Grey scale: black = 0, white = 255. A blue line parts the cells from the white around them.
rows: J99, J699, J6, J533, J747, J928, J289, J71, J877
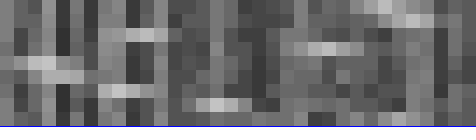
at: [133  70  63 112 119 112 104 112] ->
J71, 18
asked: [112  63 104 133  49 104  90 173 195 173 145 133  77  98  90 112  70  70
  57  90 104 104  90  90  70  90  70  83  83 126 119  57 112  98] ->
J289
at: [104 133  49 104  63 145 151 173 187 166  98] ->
J6, 3
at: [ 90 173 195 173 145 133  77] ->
J289, 7
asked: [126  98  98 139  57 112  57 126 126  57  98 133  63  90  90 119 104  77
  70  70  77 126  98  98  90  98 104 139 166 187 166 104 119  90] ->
J699

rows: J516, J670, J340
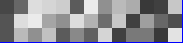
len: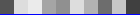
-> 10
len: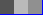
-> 3
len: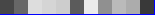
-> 11
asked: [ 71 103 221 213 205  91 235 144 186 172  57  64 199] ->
J516
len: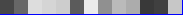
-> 13

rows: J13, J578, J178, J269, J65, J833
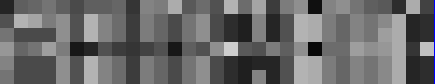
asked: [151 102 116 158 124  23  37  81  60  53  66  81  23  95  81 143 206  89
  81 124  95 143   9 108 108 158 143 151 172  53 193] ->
J269
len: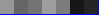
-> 7
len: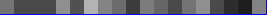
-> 19
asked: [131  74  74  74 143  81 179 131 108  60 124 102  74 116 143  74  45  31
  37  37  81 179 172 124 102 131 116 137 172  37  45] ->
J65

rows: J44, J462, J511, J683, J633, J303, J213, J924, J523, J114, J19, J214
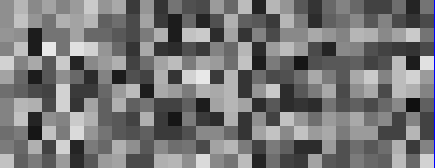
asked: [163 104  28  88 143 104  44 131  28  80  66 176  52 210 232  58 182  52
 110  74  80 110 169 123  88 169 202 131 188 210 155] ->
J303
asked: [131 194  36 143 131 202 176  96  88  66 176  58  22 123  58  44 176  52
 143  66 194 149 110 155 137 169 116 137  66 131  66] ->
J523
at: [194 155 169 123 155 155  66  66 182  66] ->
J114, 22
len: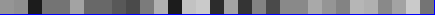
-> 31
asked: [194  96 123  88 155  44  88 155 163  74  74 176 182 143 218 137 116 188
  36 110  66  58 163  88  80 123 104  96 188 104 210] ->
J214

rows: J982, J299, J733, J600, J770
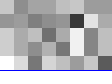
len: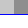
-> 2
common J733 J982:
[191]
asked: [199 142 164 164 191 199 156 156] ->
J982
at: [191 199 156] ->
J982, 5
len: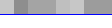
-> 8

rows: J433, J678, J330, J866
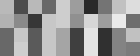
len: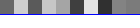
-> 10
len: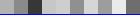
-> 10
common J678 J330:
[199]
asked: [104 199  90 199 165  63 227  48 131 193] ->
J330

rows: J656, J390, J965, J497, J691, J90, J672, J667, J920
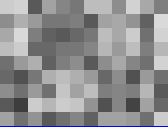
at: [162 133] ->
J656, 4
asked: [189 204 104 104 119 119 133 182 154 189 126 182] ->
J497
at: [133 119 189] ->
J656, 5
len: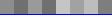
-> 8
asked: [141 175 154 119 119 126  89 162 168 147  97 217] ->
J390
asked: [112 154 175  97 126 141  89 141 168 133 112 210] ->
J691

